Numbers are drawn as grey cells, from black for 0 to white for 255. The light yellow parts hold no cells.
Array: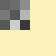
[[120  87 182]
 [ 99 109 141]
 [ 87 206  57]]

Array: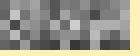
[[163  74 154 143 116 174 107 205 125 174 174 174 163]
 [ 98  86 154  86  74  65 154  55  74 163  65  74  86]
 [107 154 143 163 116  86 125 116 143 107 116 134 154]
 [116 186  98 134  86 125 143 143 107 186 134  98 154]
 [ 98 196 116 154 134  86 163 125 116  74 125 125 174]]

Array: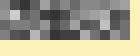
[[136  75  53  94 160 105 136 105 136 136 126 148 160]
 [126  84  75 181 114  53  63  63 172 114  75 148 114]
 [105 126 126 114 148  75 105 160  84  94 192  84 114]
 [148 204  94 114  63  53  75 126 148 160 172  75  94]]

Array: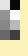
[[228   8]
 [104  62]
 [135 185]
 [147 249]]

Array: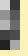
[[211  55]
 [ 64  75]
 [146  87]
 [180 107]
 [ 33 168]]

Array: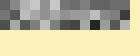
[[117  88 189 167 145 167 145 155 155 189 136 126  60]
 [ 99 136 179 199 145 199 117 108 126  99  99 108 108]
 [ 79 167  88 126 189 126  79  70 167  37 155  88 179]]
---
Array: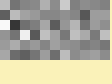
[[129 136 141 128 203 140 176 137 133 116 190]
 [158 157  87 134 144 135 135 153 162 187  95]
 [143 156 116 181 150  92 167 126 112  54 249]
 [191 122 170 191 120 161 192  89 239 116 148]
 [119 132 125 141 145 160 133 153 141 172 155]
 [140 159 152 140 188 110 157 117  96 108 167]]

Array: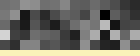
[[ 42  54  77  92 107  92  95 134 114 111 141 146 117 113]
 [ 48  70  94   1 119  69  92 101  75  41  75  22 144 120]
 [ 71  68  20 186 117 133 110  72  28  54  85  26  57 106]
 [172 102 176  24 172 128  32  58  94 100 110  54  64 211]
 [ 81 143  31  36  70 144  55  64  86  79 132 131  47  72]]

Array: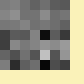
[[ 88  92 111  98 113 129 124]
 [117 110 139 115 114 143 133]
 [ 97 110 119 113 131 121 119]
 [ 57  92  13 131  88  91  64]
 [154 139 148 132 121 136  62]
 [149  84 192  84 113  80 100]
 [ 62  77   7 110  95  44 125]]

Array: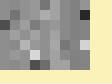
[[148 129 137 162 118 152 145 138 142]
 [ 39 129 137 162 172 152 145 116 142]
 [132 129 137 150 144 125 158 138  79]
 [132 129 137 162 144 162 145 159 142]
 [210 133 120 167 144 152 180 138 142]
 [132 129 137 162 144 215 145 152 142]
 [132 129 162 162 109  79 145 138 142]]

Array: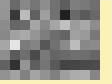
[[111 120 126  93 113 141 118 136 105 150]
 [104  91 105  32 113 159  96 187  57 149]
 [141 168 155 192 165 136 165 107 103 140]
 [120 154 161 101 109 126 149 169 161 136]
 [139 136 188 138 113  87 132 123 228 166]
 [102 110 112 106 101 121  75 110  91 142]
 [ 76  74  70  68  89 117  94 148  49  98]
 [133 174 172 159 128 146 164 129 161 145]]

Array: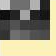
[[ 34 178 110 111 199]
 [ 21  33 164  35  15]
 [ 57  60  61  82  61]
 [ 74  80  99 110  51]]

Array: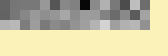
[[109 190  76 121 177 138   7 129 136  85 152 120 120 118 100]
 [163  91 137 107 130 155 156 141 167 150 143 153 135 119  99]
 [145 182 177 159 211 179 159 147 131 138 122 157 125 184 179]]

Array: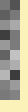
[[ 83 120]
 [121  95]
 [169 143]
 [121  62]
 [123 153]
 [194  99]
 [174 151]
 [ 60 182]
 [155 129]
 [130 121]]
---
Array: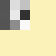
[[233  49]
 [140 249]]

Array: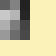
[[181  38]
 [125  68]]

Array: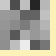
[[151  98]
 [139 124]]

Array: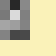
[[218 128]
 [158 131]]

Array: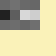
[[ 94 216]
 [109 103]]

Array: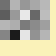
[[153 232]
 [174 123]]
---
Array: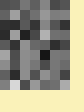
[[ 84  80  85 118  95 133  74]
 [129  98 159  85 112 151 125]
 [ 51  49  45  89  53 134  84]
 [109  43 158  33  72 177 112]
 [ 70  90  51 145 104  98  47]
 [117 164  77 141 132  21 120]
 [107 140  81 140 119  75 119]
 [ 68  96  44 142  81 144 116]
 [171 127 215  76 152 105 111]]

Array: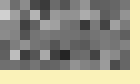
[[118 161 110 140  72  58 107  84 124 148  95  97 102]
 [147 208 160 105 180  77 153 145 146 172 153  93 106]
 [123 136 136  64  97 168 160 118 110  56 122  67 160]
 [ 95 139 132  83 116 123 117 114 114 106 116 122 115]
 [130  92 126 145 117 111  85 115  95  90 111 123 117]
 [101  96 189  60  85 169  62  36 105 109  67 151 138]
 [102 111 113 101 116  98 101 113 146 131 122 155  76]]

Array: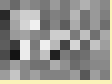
[[136 134 105 147 132 120 154 121 152 177 152]
 [127  40 178 206 205 109 128 121 182 114 153]
 [110  64 164 212 240  94 133  93 171 111 154]
 [169  88 154 163 136 126 205 206 122 191 112]
 [158  93  58 237 121 238 185  67 213  96 195]
 [143  74  19 235 133 194  32 123 101 111 143]
 [137 115 159 136 114 112 172 144 108 123 136]
 [127 156 197 136 160 131 130 130 155  88 158]]

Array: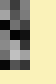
[[128 126  60]
 [123 164  85]
 [ 65   5 113]
 [ 17 129   3]
 [ 51 138 168]
 [162 110 192]
 [ 53   7  83]]

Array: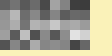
[[ 60  98 115  89 107  73 163 131  62]
 [102 147 183 109 136  94 133  92 105]
 [155 151 173 116 179 169 199 163 170]
 [209 159  91 191  80 138  87 141 226]
 [103  83 134  97 171 134 141 133  69]]

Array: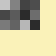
[[ 77 197 130  67]
 [109  71  91  43]
 [ 43 122  99 183]]
